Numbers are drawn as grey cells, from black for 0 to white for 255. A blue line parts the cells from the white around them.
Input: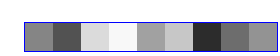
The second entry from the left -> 82
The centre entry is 161
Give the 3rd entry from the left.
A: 219

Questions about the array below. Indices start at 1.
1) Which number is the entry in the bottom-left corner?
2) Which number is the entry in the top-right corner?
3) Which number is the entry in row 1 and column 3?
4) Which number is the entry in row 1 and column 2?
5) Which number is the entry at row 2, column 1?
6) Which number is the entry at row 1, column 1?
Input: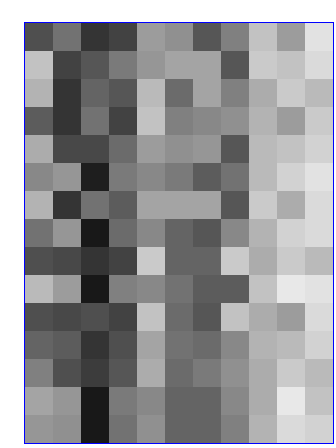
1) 150
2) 226
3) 52
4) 114
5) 194
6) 79

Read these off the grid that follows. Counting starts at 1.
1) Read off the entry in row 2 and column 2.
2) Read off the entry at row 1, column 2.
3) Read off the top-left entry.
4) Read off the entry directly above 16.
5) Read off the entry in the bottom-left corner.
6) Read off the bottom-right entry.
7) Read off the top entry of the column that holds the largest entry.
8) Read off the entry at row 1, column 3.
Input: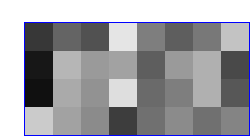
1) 182
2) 100
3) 55
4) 23
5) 203
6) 132
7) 229
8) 81

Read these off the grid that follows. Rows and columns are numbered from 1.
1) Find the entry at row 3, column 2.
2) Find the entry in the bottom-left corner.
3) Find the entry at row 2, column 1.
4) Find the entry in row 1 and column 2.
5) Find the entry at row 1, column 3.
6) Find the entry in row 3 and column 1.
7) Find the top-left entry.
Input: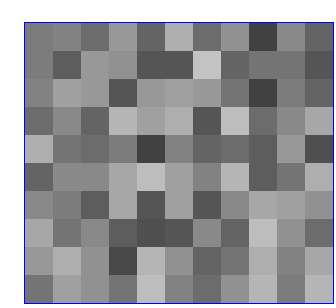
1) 160
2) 116
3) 124
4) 130
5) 108
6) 130
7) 124

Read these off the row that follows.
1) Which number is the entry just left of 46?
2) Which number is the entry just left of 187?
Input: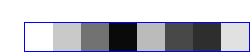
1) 72
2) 10

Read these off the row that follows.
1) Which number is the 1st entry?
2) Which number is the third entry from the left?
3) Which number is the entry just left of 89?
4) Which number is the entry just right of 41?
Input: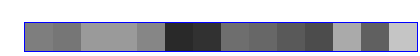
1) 126
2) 154
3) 103
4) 49

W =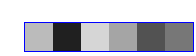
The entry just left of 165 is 214
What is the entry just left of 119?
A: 82
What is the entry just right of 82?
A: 119

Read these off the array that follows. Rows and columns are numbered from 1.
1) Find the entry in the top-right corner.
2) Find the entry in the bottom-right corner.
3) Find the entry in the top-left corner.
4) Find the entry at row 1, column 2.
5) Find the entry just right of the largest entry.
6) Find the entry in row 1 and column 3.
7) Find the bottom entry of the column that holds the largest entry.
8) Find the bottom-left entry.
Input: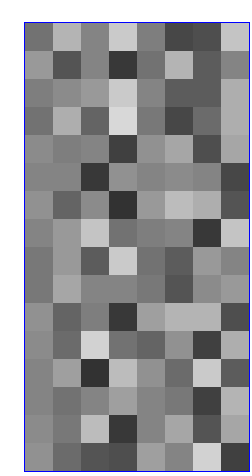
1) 196
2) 64
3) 114
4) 180
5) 120
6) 132
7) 78
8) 145
